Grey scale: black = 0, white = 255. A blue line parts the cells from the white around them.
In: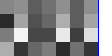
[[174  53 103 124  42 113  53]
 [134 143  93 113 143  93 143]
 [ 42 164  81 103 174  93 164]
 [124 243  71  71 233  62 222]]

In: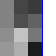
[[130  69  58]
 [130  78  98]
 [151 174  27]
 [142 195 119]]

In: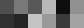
[[ 48  37 196 153  58 163]
 [ 79 120  88 184  14 144]]

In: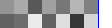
[[ 98 109 235  98 223  55 213]
 [148 170  88 160 119 182 128]]

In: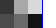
[[ 75 107  18]
 [ 53 168 217]]

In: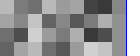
[[111  77 208 155 123 175  57  77 145]
 [185 123 111 185 155 164  66  57 135]
 [164 135 196  99 135  87 123 175 145]
 [ 99 164 185 111  87 155 208 196 145]]
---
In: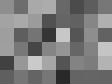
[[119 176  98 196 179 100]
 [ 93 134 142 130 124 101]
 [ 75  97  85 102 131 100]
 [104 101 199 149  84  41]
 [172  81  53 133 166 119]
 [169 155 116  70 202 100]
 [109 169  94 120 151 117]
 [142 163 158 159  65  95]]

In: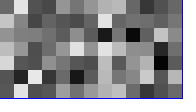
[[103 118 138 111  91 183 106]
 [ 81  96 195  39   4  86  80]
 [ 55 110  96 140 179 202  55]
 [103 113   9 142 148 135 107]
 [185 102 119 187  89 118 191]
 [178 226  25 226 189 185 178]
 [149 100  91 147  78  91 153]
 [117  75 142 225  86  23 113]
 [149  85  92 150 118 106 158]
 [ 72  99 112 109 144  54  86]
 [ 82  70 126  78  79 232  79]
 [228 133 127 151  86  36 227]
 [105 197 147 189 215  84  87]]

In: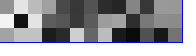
[[152 139 115]
 [153 141  23]
 [ 55 120  81]
 [133  45  10]
 [ 37 163  26]
 [ 44 156 188]
 [ 83  91 102]
 [ 56  57 207]
 [ 73  85  42]
 [160  93  28]
 [187 228 194]
 [228  17 194]
 [146 243 163]]

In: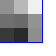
[[240 147 142]
 [184 106  42]
 [144 111  57]]

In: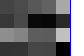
[[168  40 192   1]
 [ 98   7  92  69]
 [ 88   9  93  70]
 [ 75  73 132  52]
 [ 68  55 142  51]]

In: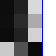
[[217 170 210  10]
 [ 32  43  33  82]
 [ 13  14  12 202]]

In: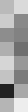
[[218 137 130 111 152 123 168 237]
 [186 204 141 175 214 195  33 181]]
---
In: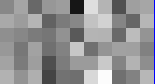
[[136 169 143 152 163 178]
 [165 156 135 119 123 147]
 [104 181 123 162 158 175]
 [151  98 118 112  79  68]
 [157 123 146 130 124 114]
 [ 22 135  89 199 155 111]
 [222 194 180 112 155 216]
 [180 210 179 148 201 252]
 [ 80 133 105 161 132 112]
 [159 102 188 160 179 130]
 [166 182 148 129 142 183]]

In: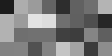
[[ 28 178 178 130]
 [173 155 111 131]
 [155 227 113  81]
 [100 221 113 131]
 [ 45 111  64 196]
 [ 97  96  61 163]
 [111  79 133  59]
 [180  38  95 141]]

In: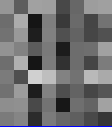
[[150 109 114 147 110 123 113 142 123]
 [ 93 172 153 130 176  79 156 144 133]
 [161  21  30  92  21 208  29  73  43]
 [159 127 129 122 124 190 130 115 123]
 [ 72  57  80  28  49 130  78  23 103]
 [103 106  99 109 109 114  99 111  95]
 [157  69  70 111  69 185  70 100  73]
 [160 115  81 161 124 170  85 162  54]]

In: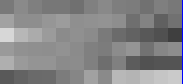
[[121 162 215 154 175  89]
 [138 142 183 145 154  99]
 [127 142 171 143 148 106]
 [119 150 155 142 148 107]
 [119 156 139 146 139 124]
 [112 143 144 139 140 134]
 [128 145 139 128 128 161]
 [137 147 122 124 110 138]
 [126 142 107 140 128 184]
 [124 111  98 149  92 180]
 [113 131  88 114  81 190]
 [127  96  80 134  84 197]
 [120 113  63 141  84 202]]

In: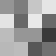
[[149 227 188 184]
 [125 104 150 188]
 [198 233 150  87]
 [229 105  57 113]]

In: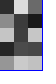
[[ 45 140 197  37 150]
 [220  60  62  75 202]
 [106  25 198  71 193]]

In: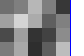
[[111 160  74 123]
 [127 212 159 168]
 [183 171  51  46]
 [127  95  66  94]
 [ 55 128 140 189]]
